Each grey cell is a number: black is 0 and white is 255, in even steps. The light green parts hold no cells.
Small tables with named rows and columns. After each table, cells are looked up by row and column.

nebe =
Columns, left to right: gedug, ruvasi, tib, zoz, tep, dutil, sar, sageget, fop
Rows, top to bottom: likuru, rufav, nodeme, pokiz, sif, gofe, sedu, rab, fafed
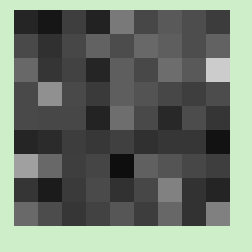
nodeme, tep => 94
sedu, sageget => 71
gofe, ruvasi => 43
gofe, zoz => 55
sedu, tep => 14
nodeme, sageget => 89
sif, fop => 53
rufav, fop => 98
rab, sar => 129
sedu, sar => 84
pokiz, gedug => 73
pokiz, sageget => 62
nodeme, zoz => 37
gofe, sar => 54
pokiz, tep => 94
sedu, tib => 62
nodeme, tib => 66
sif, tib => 71
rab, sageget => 50

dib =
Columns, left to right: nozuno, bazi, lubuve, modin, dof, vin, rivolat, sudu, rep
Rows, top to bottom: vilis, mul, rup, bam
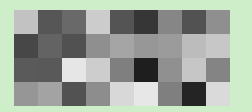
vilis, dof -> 84
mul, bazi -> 99
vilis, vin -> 54
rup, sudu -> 198
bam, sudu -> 36
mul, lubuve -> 81
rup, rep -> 132
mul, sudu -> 188
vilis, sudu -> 82
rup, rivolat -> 144
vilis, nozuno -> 194
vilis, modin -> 204
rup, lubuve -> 230
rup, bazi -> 89
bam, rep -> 218
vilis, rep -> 143
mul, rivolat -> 155
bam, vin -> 231
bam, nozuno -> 150
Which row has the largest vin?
bam

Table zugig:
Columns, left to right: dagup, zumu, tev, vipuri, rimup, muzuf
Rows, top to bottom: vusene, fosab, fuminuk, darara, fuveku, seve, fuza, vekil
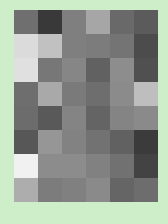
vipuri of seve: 114
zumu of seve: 150
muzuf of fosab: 76
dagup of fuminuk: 224
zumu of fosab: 193
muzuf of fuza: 67
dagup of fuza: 241
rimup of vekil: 101
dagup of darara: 110
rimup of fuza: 113
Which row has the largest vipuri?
vusene

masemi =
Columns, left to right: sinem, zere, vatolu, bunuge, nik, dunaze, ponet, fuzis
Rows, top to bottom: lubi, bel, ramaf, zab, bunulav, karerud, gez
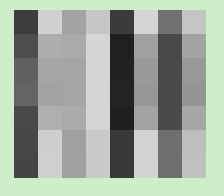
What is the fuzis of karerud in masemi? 190
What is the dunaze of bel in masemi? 161
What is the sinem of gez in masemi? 69
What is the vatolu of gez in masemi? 161
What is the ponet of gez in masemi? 111
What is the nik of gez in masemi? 56
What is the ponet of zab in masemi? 73
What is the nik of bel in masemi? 32
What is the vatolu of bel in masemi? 170
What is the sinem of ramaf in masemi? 96
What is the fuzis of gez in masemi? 192
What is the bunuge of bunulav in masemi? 213
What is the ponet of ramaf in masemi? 73
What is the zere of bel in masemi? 173
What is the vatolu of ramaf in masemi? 165
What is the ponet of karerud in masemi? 111
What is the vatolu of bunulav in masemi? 171
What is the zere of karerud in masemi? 206
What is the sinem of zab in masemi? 100

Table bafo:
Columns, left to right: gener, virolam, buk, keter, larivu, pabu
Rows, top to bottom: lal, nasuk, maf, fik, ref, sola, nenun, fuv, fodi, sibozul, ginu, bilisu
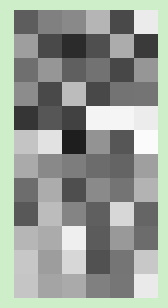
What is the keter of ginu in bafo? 81
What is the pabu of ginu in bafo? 200
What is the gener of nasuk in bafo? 158
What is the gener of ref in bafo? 53
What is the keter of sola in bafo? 147
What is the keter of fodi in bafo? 95
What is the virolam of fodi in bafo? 188
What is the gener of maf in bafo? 111
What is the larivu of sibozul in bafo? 153
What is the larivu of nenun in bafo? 100

